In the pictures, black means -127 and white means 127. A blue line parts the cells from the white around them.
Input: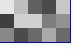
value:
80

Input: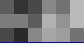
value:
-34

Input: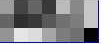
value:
-71

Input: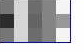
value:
-27

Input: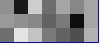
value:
7

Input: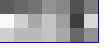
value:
40

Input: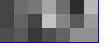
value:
-59

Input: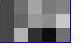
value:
25
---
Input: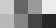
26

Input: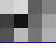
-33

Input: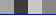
72

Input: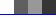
24

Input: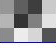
-65

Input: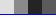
-91

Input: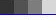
-2

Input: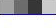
-73

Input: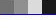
91
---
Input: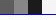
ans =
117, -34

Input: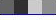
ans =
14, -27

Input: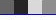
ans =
14, -26

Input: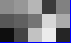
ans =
1, -113

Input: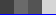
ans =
85, -63

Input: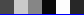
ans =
-88, -55
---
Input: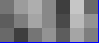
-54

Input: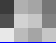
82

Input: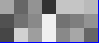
-13

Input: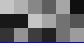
38

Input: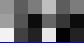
-25

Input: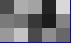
-72

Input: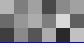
-1
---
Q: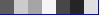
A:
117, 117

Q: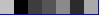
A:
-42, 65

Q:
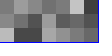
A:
28, 68

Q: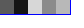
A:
87, 87

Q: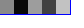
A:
29, 66

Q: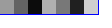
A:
48, 79

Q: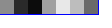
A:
32, 104

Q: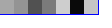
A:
-4, 78
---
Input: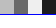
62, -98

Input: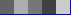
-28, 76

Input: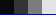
-117, 99

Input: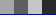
38, -85

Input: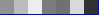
18, -77

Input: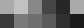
42, -100

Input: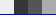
109, 44

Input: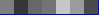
-1, -52

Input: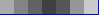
42, 74

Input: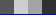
-40, -79
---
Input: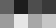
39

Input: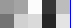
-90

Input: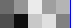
95

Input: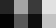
-113

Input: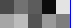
26

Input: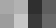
-69

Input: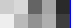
47

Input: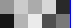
-47

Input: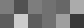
31

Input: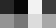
92
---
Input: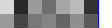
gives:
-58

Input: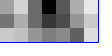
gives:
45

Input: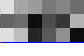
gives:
-18

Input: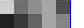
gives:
-71

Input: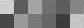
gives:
25

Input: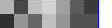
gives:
21

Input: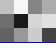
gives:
-102

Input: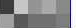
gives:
-39

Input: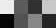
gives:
-45
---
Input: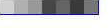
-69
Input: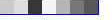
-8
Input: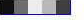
56
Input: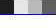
57
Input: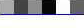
124
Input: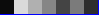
-4
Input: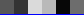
-120
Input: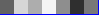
-80
